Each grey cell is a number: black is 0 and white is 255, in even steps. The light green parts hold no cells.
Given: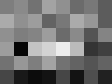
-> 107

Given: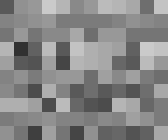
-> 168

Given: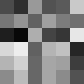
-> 82

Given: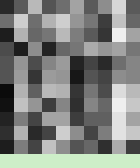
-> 141

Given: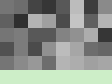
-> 188

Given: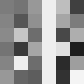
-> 238
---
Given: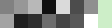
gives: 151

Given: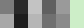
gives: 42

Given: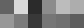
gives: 218

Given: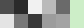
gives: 42

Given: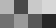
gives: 73

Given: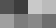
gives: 61
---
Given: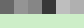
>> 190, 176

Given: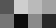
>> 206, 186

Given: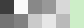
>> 250, 230

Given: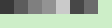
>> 202, 147

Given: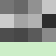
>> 204, 198

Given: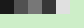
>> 224, 119

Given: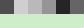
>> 207, 185

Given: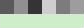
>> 206, 157

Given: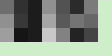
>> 200, 165

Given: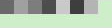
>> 201, 180
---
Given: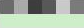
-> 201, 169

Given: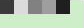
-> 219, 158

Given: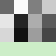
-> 251, 230

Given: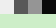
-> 238, 149

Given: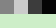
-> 203, 131

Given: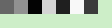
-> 248, 212

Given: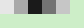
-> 230, 198

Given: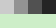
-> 203, 147

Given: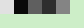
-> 225, 132
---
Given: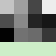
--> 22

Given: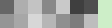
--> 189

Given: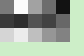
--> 103

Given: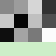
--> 79

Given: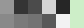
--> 242

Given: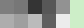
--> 236

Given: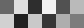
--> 124

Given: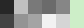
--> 213

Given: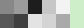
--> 170
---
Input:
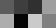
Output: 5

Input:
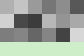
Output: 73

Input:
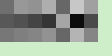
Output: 81

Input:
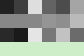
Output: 135

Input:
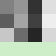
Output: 164

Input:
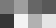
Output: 243

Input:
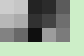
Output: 171

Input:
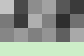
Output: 58
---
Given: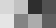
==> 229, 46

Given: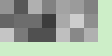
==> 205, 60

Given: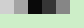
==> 208, 9

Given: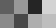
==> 211, 37

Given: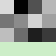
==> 218, 2

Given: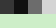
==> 212, 16
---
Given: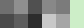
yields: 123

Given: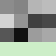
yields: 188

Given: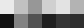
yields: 179

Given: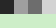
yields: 211

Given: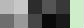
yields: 56

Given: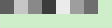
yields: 110

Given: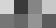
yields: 200

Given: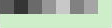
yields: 165

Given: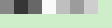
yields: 206

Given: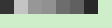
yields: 39
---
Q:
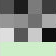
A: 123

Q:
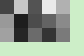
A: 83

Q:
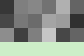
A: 135

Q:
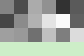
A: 171

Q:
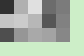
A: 224

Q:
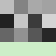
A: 169

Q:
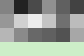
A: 74
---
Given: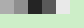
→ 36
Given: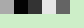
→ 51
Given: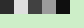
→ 65
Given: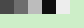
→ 188
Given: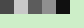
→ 92
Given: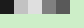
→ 223
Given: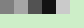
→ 82
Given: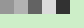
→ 99
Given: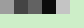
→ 98
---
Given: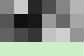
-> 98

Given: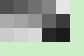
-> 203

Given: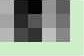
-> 183

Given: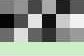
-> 106

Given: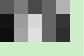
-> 14

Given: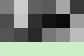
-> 84

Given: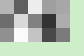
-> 144

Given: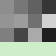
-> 127
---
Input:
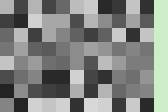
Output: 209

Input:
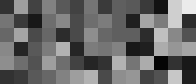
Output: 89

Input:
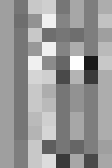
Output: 200

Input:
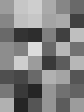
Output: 85

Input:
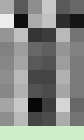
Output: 68

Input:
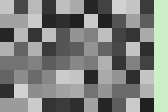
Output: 203
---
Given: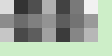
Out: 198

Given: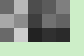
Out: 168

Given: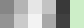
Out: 202

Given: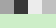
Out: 164

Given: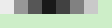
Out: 151

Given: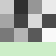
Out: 218
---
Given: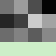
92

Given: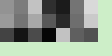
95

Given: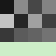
99

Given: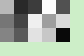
199

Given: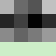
122

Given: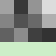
63

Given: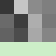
168

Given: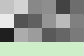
102

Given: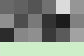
90

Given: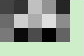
2
